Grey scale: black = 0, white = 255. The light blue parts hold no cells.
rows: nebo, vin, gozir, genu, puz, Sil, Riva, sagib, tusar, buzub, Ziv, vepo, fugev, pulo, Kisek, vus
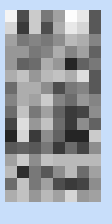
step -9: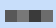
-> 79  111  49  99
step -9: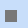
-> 111
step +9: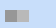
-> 160  194
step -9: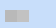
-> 176  185
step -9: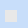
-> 223

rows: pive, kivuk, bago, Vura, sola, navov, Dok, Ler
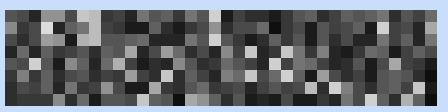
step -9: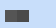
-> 76  65
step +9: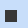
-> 65
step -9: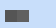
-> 76  87
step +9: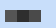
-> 94  55  83
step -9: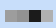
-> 148  137  18  167
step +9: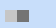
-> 207  125

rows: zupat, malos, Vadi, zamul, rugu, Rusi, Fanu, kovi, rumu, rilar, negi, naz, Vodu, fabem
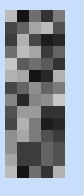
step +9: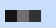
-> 29  120  60
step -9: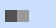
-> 72  145
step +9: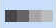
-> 79  109  175  196
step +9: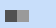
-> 90  163
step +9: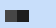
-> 79  38
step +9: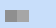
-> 152  175

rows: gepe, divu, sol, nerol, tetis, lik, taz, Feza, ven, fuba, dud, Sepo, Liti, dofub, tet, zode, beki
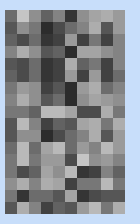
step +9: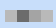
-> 194  117  173  194
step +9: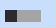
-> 53  173  173
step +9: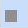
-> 152
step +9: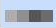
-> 182  152  95  117
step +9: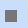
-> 128
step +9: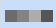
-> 117  140  182  95

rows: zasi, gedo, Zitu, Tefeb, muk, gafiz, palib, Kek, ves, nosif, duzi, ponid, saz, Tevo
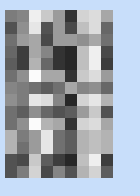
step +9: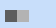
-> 102  188
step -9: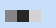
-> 124  30  202
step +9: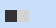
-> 60  220
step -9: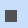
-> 73
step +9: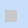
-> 210
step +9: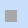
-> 176
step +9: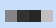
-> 142  60  48  200

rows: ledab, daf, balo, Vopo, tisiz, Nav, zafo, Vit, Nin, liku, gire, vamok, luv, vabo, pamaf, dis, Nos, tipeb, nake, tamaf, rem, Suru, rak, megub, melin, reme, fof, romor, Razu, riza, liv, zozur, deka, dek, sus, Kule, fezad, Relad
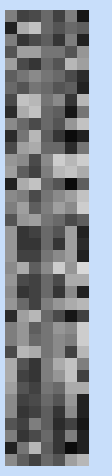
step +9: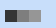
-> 62  135  159
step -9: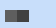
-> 85  56
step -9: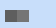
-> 85  108

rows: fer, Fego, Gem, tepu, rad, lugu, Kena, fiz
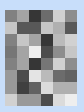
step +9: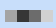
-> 173  63  117  218
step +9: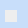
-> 247

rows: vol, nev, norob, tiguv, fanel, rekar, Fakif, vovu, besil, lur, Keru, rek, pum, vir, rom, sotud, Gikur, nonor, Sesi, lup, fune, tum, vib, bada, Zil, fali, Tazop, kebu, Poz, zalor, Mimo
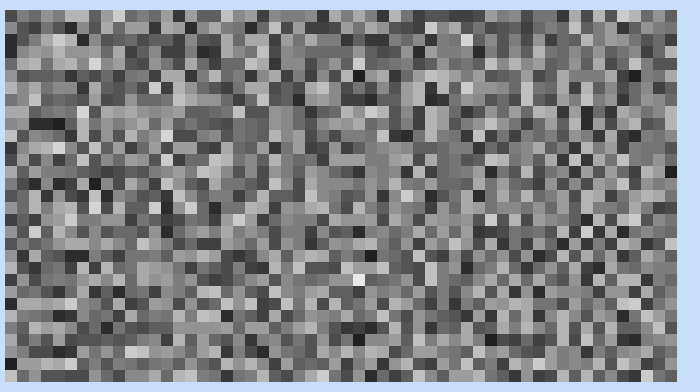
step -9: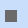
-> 97
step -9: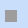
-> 148
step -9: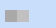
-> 160  183
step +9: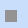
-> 156
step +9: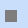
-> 134
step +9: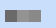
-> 115  156  146

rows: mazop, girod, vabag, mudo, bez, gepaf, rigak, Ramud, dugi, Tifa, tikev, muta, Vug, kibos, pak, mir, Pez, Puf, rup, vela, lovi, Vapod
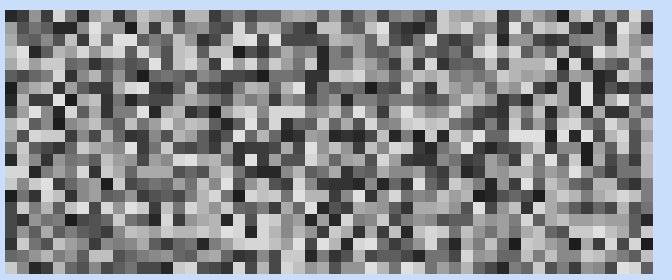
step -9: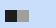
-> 20  150
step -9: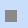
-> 128
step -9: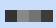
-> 42  128  106  51
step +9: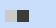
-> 211  69

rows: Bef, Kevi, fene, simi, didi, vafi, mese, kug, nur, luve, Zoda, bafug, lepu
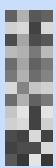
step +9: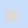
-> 226
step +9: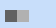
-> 107  186
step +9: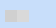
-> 217  226
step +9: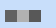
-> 107  186  97

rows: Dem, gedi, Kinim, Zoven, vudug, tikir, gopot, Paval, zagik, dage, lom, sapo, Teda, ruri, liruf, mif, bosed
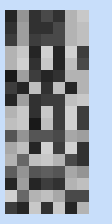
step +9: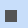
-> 94
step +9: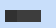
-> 58  70  70
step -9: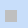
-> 182
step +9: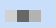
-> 218  112  188
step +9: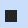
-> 46

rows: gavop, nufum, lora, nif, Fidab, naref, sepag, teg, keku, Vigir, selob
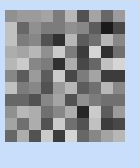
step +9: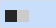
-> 47  212
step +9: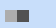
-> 182  91
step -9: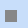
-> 126
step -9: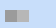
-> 146  174

